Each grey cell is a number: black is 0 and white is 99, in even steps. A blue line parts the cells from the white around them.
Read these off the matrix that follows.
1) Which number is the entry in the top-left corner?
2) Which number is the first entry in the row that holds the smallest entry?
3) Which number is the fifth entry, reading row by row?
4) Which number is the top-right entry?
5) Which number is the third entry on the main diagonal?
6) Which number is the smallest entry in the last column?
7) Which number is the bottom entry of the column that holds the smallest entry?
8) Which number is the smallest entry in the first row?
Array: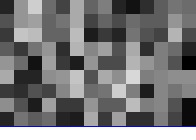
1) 14
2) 58
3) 26
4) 42
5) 73
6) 0
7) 4
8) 7

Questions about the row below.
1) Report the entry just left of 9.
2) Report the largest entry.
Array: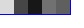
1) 27
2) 85

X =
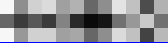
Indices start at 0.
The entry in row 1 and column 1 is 23
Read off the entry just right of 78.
44
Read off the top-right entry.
69
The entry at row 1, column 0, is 40
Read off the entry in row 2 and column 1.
59
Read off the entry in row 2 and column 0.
96
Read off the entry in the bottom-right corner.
72
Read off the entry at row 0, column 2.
81
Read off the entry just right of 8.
44
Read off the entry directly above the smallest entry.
40
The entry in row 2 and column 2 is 81
